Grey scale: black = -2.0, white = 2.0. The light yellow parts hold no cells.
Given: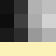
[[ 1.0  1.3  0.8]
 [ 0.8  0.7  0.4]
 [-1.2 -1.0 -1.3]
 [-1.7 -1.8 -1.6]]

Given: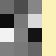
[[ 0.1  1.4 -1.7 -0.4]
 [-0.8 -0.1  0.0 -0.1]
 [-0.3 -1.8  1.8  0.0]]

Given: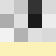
[[ 1.4  1.7  1.4]
 [-1.2 -1.6  1.5]
 [ 1.1  1.5  0.8]
 [ 1.5  0.7  1.8]]

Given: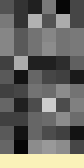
[[-0.9 -0.9 -0.1 -0.1 -0.5 -1.6 -0.2  0.0 -0.3 -1.7 -0.9]
 [-1.9  0.7 -0.2 -0.2 -1.3 -1.0  0.2 -0.8  0.2 -1.0  0.2]
 [-0.1 -0.7  0.1  0.2 -1.5 -0.9 -0.3  1.2 -0.3 -0.8  0.4]
 [-1.5  0.8 -0.2 -0.2 -1.5 -0.4 -0.2 -0.8 -0.4 -0.4  0.2]
 [-1.2 -1.2 -0.6 -0.6  0.7 -1.7 -0.9 -1.5 -1.0 -1.7 -1.9]
 [-0.7 -0.1  0.1  0.1 -1.0 -0.6 -1.0 -0.4 -1.0 -0.6 -0.4]]

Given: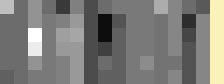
[[-0.6  0.1  0.1  0.1  0.1  0.1]
 [-0.3 -1.3 -0.9 -0.7 -0.7 -0.7]
 [ 0.1  0.1  0.1  0.1 -0.2  0.1]
 [ 0.7 -0.2 -0.2 -0.2 -0.2 -0.2]
 [-0.1 -0.1 -0.1 -0.1  0.2 -0.1]
 [-0.1 -0.1 -0.1 -0.1 -0.1 -0.1]
 [-0.1 -0.7 -0.5 -0.5 -0.5 -0.5]
 [-0.3 -1.8 -1.8 -1.0 -0.3 -0.5]
 [-0.8 -0.8 -0.8 -0.8 -0.8 -0.8]
 [ 0.0  0.4  0.6  0.4  0.4  0.4]
 [-1.1  0.0  0.5  0.4  0.0  0.0]
 [-0.3 -0.1 -0.1 -0.1 -0.1 -0.1]
 [ 0.3  0.3  2.0  1.7  0.3 -0.1]
 [-0.3 -0.3 -0.3 -0.3 -0.3 -0.3]
 [ 1.0 -0.3 -0.3 -0.3 -0.3 -0.5]]

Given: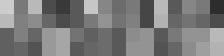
[[-1.3 -0.8  0.9  0.8]
 [-0.1 -0.4  0.3  0.5]
 [ 0.1 -0.2  0.3  0.2]
 [-0.6 -0.4 -0.1 -0.4]
 [ 0.9  0.8 -0.6 -0.7]
 [-0.9 -0.9  0.3  0.3]
 [-0.1  0.0  0.2  0.3]
 [-0.3 -0.2 -0.6 -0.6]
 [ 0.1  0.3 -0.3 -0.3]
 [ 1.1 -0.1 -0.5 -0.4]
 [-0.6 -0.6 -0.2 -0.6]
 [-1.1 -0.8  0.6  0.6]
 [-0.8 -0.4  0.4  0.4]
 [ 0.9  0.2 -0.4 -0.7]
 [-0.1  0.0  0.0 -0.4]
 [ 1.2  0.9 -0.5 -0.5]]

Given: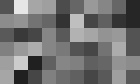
[[-1.4 -1.4 -0.7 -0.7  0.2 -0.6]
 [-0.4 -1.2  0.4  0.7  0.3  0.5]
 [ 0.1 -0.5  0.3 -0.2 -0.4 -0.6]
 [ 0.4 -0.9  0.6 -0.9 -0.5 -0.9]
 [-0.4  1.0  0.8 -0.7  0.0 -0.5]
 [-0.8 -1.2 -0.6 -0.1  0.1 -0.3]
 [ 0.5 -0.4  0.1  0.1 -0.5  0.0]
 [ 0.6 -0.2 -0.9  0.7 -1.5 -0.9]
 [ 1.6  0.3 -1.1  0.4  1.2 -1.5]
 [-0.7  0.2 -0.6  0.0  0.5  0.6]]

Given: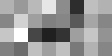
[[ 0.8  0.1  0.3  0.1]
 [ 1.0  0.6  1.1  0.8]
 [-1.3 -0.6  0.5 -0.1]
 [ 0.2  0.1 -1.2  1.0]
 [ 1.6  0.0 -1.5  0.5]
 [ 0.9  0.5 -0.9  1.0]
 [ 0.4  1.3  2.0 -0.3]
 [ 0.8  0.1  1.1  0.0]]
